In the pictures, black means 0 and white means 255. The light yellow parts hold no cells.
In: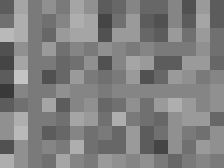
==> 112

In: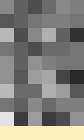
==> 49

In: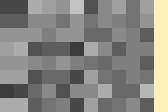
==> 93

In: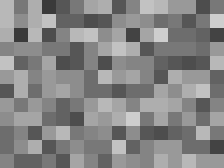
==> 67

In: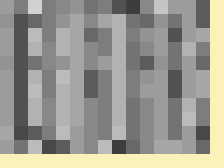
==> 166

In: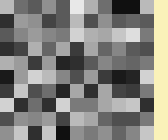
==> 122

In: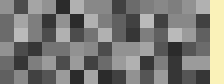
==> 96

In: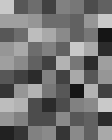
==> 21

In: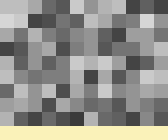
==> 116
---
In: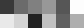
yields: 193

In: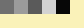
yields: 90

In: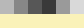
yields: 57

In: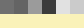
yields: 59

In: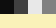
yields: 64

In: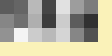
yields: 213

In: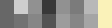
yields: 156

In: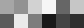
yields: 25

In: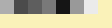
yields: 21

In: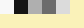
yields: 175
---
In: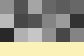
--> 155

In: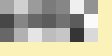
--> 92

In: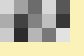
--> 191

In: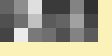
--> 161

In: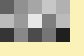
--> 126

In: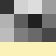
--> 32
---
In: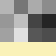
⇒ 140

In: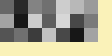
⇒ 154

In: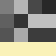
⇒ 40

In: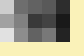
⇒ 45

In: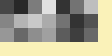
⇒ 190

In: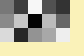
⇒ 51
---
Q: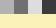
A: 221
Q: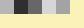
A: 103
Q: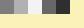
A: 243
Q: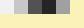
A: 82
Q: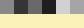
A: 105
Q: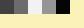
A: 242
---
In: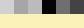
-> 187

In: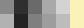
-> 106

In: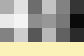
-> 109

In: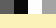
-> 253

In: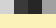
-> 38

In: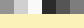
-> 249

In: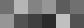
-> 131

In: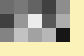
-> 99

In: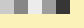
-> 236
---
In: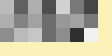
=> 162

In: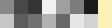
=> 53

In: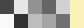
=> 146

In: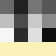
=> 201

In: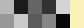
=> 101

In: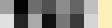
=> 109
